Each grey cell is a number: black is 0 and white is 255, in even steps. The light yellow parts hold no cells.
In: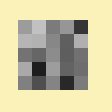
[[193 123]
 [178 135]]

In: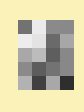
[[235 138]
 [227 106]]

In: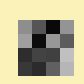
[[ 85   9]
 [ 12 151]]

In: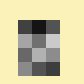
[[ 20  83]
 [112 202]]

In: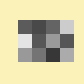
[[ 73 100]
 [ 87 154]]

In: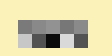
[[137 146]
 [ 82  11]]

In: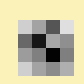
[[163  85]
 [ 23 166]]
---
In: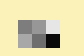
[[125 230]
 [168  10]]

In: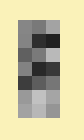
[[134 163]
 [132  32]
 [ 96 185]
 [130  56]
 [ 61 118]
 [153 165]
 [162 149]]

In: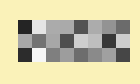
[[ 36 171  82 147]
 [168 167 206  55]
 [ 44 127 109 160]]

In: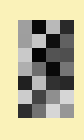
[[159 185]
 [158  15]
 [201  83]
 [175   9]
 [ 32  49]
 [204 143]
 [ 46 214]]

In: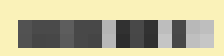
[[ 82  74  72 180  72 189 184]
 [ 81  71  72 184  71 197 191]]

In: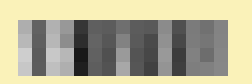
[[174 177  54  92  92 139 123 131]
 [184 183  45  87  90 145 124 132]
 [206 200  24  80  84 153 129 134]
 [199 191  31  83  86 148 126 135]]

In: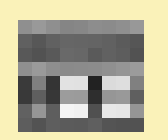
[[143 143 135 139 152]
 [ 96  97 101  97  86]
 [ 88  89 103  97  82]
 [143 142 139 144 155]
 [ 58  52 225 219 128]
 [ 57  55 155 150  95]
 [ 97  94 241 232 149]
 [ 93  94  90  84  82]]
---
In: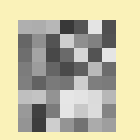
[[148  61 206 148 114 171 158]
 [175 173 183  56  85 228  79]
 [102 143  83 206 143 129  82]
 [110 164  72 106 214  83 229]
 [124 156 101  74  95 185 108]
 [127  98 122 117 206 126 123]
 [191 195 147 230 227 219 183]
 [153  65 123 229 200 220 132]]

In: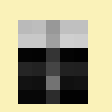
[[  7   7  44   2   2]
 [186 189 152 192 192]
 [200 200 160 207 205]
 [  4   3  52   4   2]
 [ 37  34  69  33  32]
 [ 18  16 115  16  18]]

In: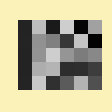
[[ 36 200  48  91 179  80]
 [ 35 189  26 206   5 161]
 [ 36 145 128  54 196   3]
 [ 35 147 206 149 124 136]
 [ 35 173 180  45  46  61]]

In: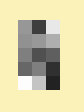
[[253 196  34]
 [151  62 232]
 [145 152 174]
 [127  80  95]
 [103 127  48]]

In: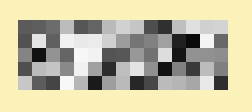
[[199  92  69 248 182  26 158 186  39  71 187 181 167 233  46]
 [ 91  94 108 188  86 100 186 209 197  78  48 191 224 208 211]
 [ 82 228  96 241 233 235 208 156 117 129 160  32  10 244 104]
 [132  17 147 101 247 242  84  87 152 114 221  21 146 145 142]
 [ 79 187 196 137 241 161  44 190 228 144  17 129  58 188 128]]

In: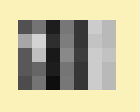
[[ 76 116  14 119  54 204 185]
 [ 81 116  29 119  54 204 185]
 [166 211  46 125  54 195 185]
 [ 88 191  25 137  61 204 194]
 [ 88 102  29 117  54 204 185]]

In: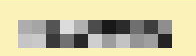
[[197 201  57 113  41 207 157 195 149 159  36]
 [173 165  84 220 176  76  24  43 111  62 142]]
